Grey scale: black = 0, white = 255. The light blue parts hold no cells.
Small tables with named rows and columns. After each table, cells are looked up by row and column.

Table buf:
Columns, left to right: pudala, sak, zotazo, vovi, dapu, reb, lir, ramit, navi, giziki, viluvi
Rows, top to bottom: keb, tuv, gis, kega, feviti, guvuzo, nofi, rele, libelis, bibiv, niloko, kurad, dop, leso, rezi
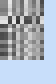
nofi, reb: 131
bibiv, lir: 152
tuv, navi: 126
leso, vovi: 90
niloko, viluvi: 96
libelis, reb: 139
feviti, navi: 164
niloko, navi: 135
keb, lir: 217
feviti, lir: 84
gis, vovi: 125
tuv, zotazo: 220
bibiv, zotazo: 150
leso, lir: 161
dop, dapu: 185
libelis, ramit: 205
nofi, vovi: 93
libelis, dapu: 202
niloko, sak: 133
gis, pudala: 122

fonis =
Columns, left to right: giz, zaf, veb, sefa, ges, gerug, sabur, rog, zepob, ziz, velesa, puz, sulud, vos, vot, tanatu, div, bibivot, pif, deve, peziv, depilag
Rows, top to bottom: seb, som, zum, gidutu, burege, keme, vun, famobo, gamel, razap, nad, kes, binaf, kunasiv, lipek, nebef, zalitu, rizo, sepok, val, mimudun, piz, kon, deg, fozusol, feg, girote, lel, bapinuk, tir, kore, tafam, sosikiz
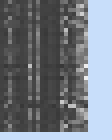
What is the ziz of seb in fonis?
117
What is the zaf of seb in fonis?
72
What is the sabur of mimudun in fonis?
68
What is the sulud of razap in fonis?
71
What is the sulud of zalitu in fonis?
62
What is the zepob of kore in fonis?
64
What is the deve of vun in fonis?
149
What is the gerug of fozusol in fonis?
65
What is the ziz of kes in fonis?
111
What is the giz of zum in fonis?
70

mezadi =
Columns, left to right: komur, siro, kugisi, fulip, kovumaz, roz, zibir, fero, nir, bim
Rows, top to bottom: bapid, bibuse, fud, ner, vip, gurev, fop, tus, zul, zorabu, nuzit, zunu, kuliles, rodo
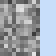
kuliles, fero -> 162
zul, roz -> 162
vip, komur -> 170
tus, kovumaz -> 156
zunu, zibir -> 124
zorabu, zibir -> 105
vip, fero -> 160
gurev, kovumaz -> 187
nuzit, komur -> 147
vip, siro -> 136
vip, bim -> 115
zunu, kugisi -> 125
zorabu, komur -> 91
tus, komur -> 136
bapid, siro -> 128
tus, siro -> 173

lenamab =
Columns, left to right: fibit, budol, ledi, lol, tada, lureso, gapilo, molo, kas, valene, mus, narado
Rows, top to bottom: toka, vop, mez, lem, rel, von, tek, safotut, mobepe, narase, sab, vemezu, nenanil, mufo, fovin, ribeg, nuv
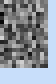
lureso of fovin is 40
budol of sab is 43
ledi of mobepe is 64
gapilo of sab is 100
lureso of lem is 183
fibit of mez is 139
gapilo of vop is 55
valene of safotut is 117
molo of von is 95

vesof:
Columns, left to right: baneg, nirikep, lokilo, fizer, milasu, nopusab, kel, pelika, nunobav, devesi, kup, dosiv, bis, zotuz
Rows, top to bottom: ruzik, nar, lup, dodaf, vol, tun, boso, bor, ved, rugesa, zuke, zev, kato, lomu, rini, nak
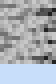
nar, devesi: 192
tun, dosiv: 171
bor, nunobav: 103
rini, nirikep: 192
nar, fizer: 115
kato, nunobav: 169
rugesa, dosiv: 146
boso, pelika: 192
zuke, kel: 199
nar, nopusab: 185

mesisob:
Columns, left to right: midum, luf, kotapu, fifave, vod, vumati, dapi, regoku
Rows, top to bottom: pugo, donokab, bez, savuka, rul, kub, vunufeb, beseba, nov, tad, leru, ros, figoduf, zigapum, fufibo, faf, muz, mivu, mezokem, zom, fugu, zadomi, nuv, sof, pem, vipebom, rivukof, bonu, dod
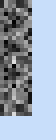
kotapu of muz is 150
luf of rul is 135
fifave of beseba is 121
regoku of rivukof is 164
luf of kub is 103
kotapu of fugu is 130
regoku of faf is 71
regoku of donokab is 151
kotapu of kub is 146
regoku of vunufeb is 147
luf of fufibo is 147
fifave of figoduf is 40
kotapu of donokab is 111

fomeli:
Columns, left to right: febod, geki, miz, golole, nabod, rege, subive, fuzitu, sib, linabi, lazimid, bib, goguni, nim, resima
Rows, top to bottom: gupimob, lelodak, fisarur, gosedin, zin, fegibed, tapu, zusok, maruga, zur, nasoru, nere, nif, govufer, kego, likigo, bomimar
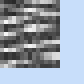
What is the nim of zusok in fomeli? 98
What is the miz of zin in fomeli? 175
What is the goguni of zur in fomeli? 47
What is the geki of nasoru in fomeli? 56
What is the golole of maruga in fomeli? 190
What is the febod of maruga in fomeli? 182
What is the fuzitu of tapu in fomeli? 187
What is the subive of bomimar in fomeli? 57
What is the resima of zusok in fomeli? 76

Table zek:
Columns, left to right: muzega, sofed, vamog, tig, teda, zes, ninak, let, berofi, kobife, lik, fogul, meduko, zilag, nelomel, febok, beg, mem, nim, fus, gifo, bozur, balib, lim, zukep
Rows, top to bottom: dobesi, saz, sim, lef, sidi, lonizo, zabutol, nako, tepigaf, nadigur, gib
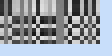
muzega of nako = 208
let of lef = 127
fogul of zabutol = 203
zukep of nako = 54
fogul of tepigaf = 45
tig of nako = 71
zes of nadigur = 129
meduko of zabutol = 167
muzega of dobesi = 46
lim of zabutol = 62
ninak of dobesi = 195
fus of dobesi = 35
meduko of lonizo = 87
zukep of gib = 58
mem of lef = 195
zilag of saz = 215

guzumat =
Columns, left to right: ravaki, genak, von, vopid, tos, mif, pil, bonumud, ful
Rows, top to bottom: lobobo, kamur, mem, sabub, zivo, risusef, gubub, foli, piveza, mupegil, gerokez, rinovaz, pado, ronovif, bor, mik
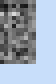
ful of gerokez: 134
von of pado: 127
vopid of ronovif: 114
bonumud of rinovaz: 113
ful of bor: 114
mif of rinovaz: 130
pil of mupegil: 178
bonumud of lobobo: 139
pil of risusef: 73
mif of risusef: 113
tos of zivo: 108
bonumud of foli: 140
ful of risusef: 154
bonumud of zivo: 99
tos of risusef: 74
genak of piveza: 55

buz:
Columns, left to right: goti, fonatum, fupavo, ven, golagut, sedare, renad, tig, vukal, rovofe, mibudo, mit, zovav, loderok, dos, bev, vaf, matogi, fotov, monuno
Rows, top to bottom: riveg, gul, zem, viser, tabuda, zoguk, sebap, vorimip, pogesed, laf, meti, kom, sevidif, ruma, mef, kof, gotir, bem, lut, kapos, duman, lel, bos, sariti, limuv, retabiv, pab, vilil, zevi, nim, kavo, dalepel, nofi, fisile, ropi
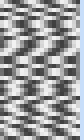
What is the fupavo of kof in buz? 70
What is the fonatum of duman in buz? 88
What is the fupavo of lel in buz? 235
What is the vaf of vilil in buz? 97
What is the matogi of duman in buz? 92
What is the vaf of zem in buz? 91
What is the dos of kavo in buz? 96
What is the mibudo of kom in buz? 213
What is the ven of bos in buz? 235
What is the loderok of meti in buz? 146
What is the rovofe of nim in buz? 239
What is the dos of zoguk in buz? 95
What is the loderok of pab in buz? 88
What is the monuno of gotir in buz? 134

